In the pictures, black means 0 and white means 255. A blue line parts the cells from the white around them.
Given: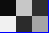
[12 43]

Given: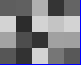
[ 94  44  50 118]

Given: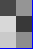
[72 56]

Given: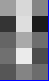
[159 222 110]

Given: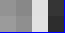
[147 143]

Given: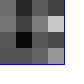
[108  66  88 151]

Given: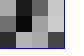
[171   9 169]
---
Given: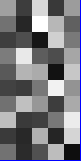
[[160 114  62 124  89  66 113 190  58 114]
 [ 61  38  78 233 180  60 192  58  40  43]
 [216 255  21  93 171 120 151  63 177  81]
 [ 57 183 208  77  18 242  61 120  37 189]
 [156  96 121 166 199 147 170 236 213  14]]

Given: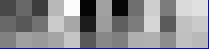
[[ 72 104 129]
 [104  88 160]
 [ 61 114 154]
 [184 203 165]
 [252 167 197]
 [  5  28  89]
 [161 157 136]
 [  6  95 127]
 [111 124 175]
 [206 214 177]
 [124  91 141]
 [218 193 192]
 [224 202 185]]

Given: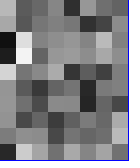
[[184 168  16  29 212 149 150 147 124  40]
 [ 91  87 222 243 117  90 112  73 143 204]
 [104 118 131 100 137  57  75 101 140 165]
 [134 128 142 151 171 100 138  60  72 113]
 [ 47 119 150 155  53 116 137  96 116 169]
 [151  49 132 141  93  40  37 123 102 133]
 [111  68 186 168  64 122 101 104 110 164]
 [ 99 140 129 142 126 128  71 171 186 113]]

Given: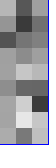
[[182 149  83 160 161 142 165 164 172]
 [ 87  58 117 140 198 103 207 231 121]
 [159 112 128 159 184 102  59 198 191]]

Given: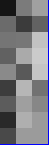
[[ 21 107 117  97 138  61  92  41  73]
 [123  59 119 170  89 182 159 175 155]
 [160  98 194 203 197 114 135 155 155]]

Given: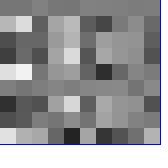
[[118 183  78  63 223 127  48  79 225]
 [118 220 103 106 242 117  88  89 177]
 [129  95 103  79 118 126  81 125 168]
 [119 165 154 164 150 133 161 117 102]
 [118 186 180 218 158 126 215 140  35]
 [129  92 110  85  99 134  94 115 165]
 [128  70 158 167  46 136 169 163  53]
 [127 122 149 150 103 137 149 148  83]
 [124 140 147 143 133 116 145 130 112]
 [125 105  94  82 123 137  81 123 179]]

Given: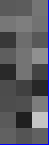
[[ 90 119  56  94  41  76  77  90  97]
 [ 92 126 109 116 116  64  79  31  84]
 [117 114  88 144  67  39 125 196  97]]
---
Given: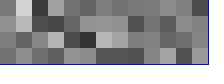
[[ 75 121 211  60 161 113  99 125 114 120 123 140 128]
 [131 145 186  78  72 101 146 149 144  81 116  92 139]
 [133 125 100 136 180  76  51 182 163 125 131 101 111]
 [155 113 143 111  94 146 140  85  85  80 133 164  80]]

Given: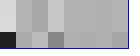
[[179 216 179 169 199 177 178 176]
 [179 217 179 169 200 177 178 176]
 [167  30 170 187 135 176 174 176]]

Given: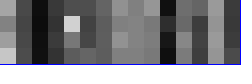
[[ 59 165  73  14  57  78  78 100 145 128 150  16 110 101 154]
 [ 57 130  69  12  51 209  66  93 128 131 121  46 105  61 148]
 [ 60 158  72  15  59 119  70  94 146 131 125  23 135  66 154]
 [ 75 198  76  16  51  92 101  93 128 128 121  15 123  62 149]]

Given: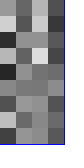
[[ 80 153 102 181]
 [ 56 208  85 203]
 [ 88  46 146 146]
 [ 69 183  98 221]
 [109  38 145 114]
 [140 136 121 120]
 [ 83  81 152 145]
 [105 190 105 136]
 [ 87  65 149 140]]

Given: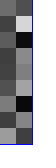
[[ 78 109]
 [214  65]
 [ 13  92]
 [138  63]
 [127  66]
 [163  81]
 [  9 123]
 [132  63]
 [ 63 156]]

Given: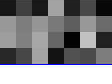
[[  7  23  64  24 163  32  72]
 [107 152 125 149 121  94 152]
 [ 33 158 128 167 102   3 193]
 [125  40  71 163  19  81  75]]
